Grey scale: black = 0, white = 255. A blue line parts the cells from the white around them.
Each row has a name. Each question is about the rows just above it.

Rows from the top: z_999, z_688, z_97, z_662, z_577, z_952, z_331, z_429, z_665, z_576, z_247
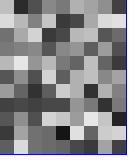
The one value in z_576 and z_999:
[163]
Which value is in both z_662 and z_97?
[86]
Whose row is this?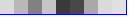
z_688
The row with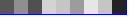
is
z_665
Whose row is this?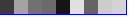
z_576
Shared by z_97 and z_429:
[72]
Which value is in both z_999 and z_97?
[191]

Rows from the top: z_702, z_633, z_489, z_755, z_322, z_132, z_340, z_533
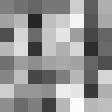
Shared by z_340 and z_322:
[142]
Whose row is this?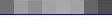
z_322
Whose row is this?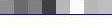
z_533
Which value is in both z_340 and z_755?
[175]
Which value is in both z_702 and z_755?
[175]

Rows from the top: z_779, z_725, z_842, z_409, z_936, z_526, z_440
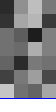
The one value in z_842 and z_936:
[113]
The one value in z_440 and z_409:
[113]
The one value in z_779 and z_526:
[121]

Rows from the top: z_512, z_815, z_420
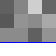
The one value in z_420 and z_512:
[96]
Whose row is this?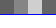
z_512
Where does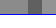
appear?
z_420

